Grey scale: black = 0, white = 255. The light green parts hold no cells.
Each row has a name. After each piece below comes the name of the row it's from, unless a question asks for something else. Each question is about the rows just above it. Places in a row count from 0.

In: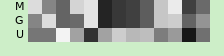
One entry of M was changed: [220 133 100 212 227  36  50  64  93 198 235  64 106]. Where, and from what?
6, [56]
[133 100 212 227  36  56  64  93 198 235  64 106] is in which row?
M
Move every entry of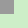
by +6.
[160]
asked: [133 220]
G
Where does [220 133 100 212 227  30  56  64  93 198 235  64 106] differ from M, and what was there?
5, [36]
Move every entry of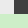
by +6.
[241  70]
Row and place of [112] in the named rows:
U, 12

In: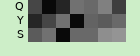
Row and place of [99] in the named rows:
Y, 4
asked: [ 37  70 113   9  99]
Y
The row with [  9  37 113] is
Q
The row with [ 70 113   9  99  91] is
Y
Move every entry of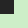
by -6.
[31]
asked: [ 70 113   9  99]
Y
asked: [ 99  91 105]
Y

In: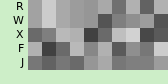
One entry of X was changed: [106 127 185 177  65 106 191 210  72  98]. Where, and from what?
9, [90]
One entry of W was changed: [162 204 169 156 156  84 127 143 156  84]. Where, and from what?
4, [150]
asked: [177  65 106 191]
X
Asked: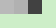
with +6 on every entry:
[191 183  71]
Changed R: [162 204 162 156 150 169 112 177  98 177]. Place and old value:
2, [169]

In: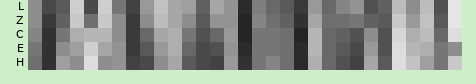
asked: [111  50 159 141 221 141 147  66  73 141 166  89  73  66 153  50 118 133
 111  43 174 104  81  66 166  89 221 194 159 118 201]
H
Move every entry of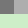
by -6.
[112 168]
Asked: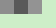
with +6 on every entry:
[147  95 153]
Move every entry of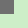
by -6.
[105]
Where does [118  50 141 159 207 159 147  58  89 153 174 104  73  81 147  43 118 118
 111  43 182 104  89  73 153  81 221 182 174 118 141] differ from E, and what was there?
5, [166]
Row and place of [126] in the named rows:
L, 16
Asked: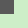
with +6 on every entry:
[95]

